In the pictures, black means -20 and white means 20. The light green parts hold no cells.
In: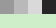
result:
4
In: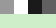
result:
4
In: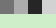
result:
-2
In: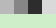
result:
9
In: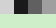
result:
13
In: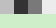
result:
10
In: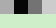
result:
7
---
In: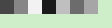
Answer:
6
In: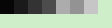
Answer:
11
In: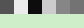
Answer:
-2
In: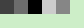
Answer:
1
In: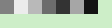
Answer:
-17
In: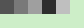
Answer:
10
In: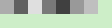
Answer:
10
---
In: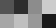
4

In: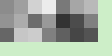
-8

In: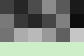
0

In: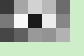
17

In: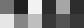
-7

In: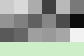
-8

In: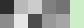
4

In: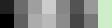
-9

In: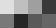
-6
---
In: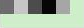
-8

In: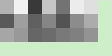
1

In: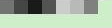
-7

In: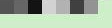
13

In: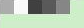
-10

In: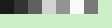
13

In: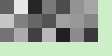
-7
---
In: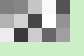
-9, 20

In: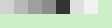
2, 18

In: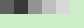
3, 14

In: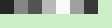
9, 19

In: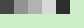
8, 14

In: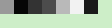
-8, 18
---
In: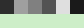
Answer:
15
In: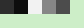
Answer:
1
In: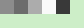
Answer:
19
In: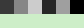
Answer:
5
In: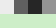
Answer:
-14
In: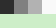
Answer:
8
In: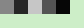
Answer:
-7
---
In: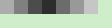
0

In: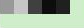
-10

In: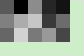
-3

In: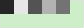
-2

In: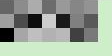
1

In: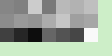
3

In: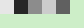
2

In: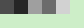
-3

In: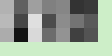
-2
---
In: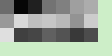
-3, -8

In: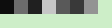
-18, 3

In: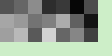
-7, -10

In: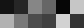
-17, -12

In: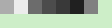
7, 0

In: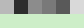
9, 14
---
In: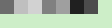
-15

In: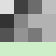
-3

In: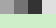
-12

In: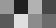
8

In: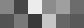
5

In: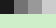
4
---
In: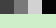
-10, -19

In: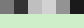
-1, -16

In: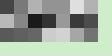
-9, -2

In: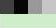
-10, 11

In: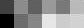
-10, 13

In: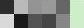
-13, 1
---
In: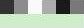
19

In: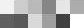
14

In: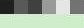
-10

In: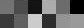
12

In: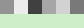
-10

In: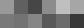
1

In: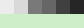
-1

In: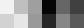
4

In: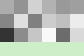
11
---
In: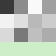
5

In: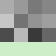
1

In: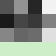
18

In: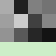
-2

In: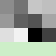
10

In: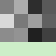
-6

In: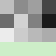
-9
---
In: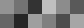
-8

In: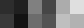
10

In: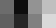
0

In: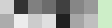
6

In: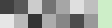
-8

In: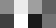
-16

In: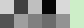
-3

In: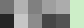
-9

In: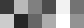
20
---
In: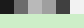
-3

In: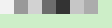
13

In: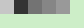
11

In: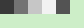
-11

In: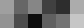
-8

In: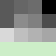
-8

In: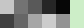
-10

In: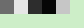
-3

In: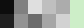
-15
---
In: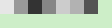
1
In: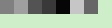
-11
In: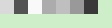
7
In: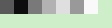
8
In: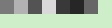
14
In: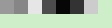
-8
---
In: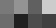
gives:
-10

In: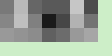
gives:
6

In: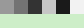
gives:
18

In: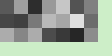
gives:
2

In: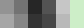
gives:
9

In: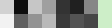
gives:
-9
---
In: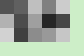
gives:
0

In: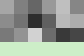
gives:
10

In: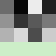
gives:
17

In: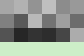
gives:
2

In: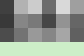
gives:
14

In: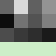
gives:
-5

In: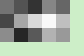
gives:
1

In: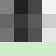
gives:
-9

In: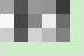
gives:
3

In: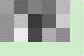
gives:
-2
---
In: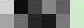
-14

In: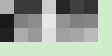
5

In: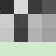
-10

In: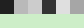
-12

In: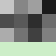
-2

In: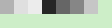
-4

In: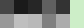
9
